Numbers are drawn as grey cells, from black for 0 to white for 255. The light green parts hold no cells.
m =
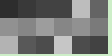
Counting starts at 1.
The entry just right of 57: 66
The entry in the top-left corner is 45
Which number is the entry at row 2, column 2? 134
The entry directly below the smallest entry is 145
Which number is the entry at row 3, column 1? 179

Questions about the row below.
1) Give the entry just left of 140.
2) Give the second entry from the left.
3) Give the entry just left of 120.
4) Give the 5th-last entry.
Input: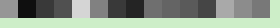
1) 169
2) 15
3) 140
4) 90

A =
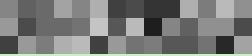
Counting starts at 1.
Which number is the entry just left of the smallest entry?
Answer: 186
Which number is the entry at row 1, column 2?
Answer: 97
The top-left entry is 133
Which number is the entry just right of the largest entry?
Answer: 87
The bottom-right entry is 163
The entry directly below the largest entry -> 64
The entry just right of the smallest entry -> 133
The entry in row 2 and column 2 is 75
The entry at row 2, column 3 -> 106
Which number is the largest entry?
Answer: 196
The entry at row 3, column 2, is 153
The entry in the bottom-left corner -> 64
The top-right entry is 144

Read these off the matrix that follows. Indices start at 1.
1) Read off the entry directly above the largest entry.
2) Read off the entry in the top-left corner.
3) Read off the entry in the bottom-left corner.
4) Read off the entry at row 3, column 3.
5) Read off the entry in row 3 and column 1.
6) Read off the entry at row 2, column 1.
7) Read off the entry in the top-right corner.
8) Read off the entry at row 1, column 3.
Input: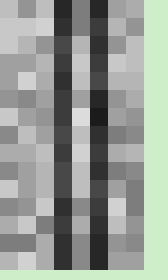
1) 160
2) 190
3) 181
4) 148
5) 200
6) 200
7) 172
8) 190

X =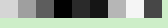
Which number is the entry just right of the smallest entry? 42
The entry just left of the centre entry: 1

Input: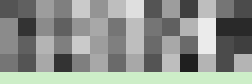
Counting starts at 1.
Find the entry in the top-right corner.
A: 75
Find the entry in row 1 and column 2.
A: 96
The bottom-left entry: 117
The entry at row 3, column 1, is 139
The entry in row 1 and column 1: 84
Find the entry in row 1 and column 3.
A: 157
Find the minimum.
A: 31
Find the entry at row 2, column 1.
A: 139

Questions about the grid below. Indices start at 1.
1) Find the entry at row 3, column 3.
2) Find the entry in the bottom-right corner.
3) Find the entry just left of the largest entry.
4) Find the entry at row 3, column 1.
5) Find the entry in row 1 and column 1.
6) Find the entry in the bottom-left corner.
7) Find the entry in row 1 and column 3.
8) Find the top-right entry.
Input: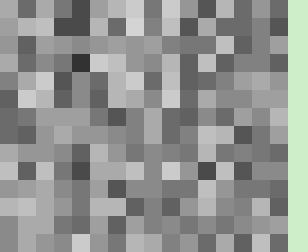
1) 159
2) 107
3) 107
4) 150
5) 170
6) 138
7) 170
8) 107

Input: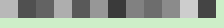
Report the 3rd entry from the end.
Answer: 139
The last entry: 68
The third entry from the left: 99
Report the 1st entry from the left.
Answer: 184

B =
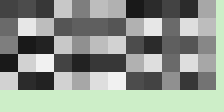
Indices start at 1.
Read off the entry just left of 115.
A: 55
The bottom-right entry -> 115
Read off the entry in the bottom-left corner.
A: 210
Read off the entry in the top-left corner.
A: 67
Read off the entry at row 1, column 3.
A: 55
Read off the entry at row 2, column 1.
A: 106
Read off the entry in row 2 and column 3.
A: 189
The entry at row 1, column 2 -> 76
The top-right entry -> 167
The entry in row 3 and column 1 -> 126
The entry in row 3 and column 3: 34

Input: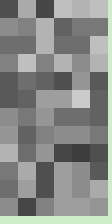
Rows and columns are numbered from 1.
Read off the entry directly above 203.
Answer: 149
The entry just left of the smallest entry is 70
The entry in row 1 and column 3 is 70
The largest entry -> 203
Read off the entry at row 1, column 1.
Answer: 79
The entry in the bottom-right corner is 149
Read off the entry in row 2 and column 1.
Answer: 140
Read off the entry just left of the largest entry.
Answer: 158
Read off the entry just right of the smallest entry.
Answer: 79
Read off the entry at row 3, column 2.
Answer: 110
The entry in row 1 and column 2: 170
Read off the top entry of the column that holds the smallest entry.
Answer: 179
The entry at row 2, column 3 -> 179
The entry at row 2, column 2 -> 129
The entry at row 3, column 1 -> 110
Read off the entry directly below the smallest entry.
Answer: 140
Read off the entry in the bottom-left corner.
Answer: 140
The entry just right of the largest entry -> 98
